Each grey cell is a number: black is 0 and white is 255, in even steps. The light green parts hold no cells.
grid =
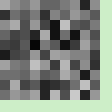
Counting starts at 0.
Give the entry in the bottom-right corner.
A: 151
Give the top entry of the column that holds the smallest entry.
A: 151
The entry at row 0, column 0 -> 170
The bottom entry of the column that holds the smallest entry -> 161
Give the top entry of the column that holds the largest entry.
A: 141
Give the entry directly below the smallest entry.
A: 151
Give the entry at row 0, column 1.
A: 141
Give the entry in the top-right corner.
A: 141
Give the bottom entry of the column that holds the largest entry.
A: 201
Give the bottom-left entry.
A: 111
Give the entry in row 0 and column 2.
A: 122
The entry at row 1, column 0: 48
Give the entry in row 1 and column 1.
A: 111
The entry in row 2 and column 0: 141
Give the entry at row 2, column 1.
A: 170
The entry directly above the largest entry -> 111
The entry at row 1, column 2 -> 89
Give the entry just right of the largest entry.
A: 36
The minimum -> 6
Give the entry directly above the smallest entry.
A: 36

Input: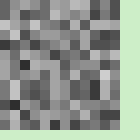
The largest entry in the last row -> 176
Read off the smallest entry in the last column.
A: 69
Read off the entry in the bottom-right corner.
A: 133
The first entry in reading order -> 100
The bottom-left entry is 109
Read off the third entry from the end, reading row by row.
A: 121
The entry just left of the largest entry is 109
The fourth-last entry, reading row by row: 109
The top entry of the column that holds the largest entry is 133
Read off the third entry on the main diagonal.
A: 133
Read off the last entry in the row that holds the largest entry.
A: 143
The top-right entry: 80
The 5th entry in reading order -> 109
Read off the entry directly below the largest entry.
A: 176
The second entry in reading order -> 143
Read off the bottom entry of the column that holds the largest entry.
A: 90
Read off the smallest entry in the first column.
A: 58
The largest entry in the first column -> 194
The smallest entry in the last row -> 58
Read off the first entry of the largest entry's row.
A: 164
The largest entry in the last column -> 185
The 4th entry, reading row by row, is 143

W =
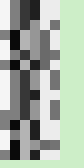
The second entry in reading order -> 127
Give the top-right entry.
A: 236
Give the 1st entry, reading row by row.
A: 245
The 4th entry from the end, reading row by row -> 180
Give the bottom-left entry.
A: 127
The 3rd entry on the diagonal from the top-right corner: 150
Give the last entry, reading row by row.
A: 236
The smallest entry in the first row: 31
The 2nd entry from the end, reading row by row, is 236
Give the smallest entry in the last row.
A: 10
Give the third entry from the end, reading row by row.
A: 31
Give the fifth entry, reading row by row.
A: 236
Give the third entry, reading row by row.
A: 55

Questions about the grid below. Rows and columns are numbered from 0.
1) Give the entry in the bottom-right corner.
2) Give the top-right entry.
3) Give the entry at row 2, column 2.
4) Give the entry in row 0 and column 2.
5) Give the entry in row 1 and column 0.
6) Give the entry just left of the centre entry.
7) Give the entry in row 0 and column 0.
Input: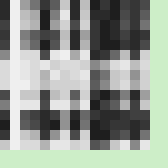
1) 230
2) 73
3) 199
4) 158
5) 42
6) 209
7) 42

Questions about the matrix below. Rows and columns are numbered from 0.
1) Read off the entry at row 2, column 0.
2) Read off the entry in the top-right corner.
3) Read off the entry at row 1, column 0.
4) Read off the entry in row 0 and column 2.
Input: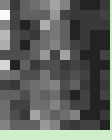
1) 130
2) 57
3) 249
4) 97

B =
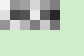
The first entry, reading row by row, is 243
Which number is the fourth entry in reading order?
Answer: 213
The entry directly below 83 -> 181
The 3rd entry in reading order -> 160
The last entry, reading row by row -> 114
